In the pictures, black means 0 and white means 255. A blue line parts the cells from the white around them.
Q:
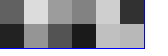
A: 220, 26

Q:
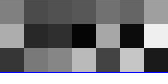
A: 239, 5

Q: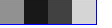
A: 213, 24

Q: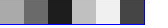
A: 240, 29

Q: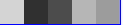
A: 212, 48

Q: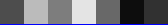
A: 228, 13

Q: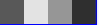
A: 227, 47

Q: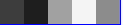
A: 244, 30
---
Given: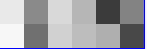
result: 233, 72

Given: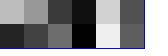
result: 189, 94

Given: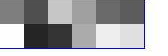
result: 126, 224

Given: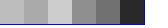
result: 189, 41

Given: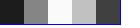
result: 28, 64

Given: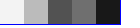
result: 243, 24

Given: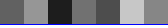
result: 97, 134
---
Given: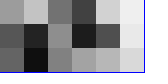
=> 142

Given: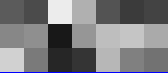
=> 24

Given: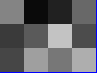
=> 195

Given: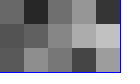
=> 134

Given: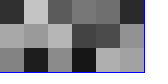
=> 182

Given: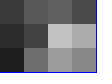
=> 194

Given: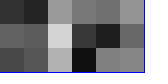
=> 212

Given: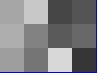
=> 90

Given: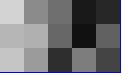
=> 103

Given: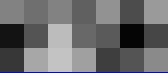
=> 188
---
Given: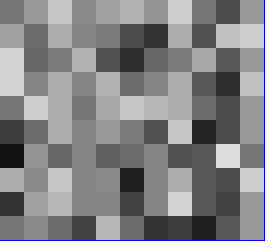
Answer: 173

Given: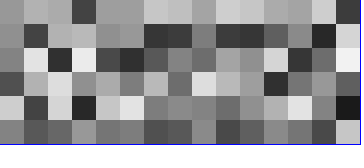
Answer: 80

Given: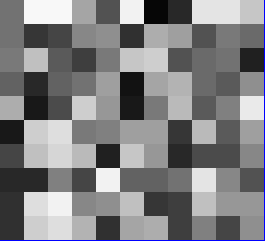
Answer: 40

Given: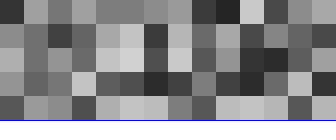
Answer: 175

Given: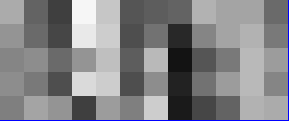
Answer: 133

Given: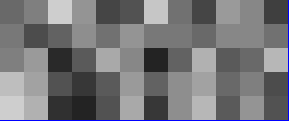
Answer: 127
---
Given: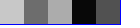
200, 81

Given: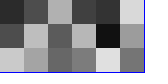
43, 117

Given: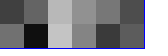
64, 92

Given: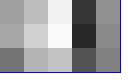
159, 129

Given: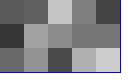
89, 205

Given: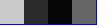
202, 102
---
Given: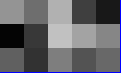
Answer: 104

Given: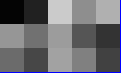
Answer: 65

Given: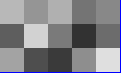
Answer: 223

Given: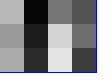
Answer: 61

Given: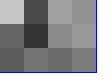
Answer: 124

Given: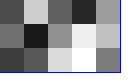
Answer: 124

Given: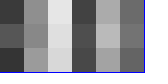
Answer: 100

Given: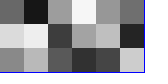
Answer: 205

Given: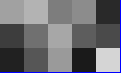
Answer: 213

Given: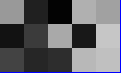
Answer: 192
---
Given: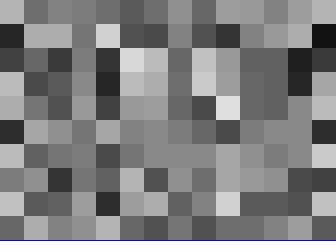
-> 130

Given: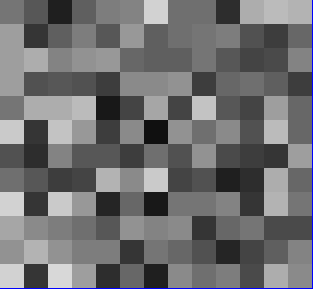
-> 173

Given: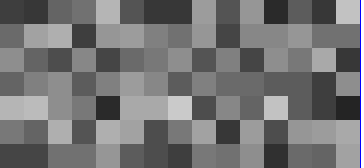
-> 92

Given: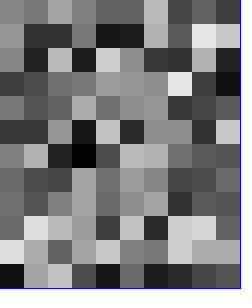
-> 70

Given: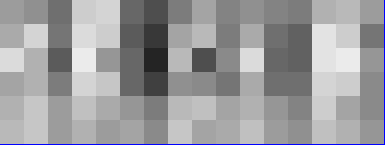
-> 177
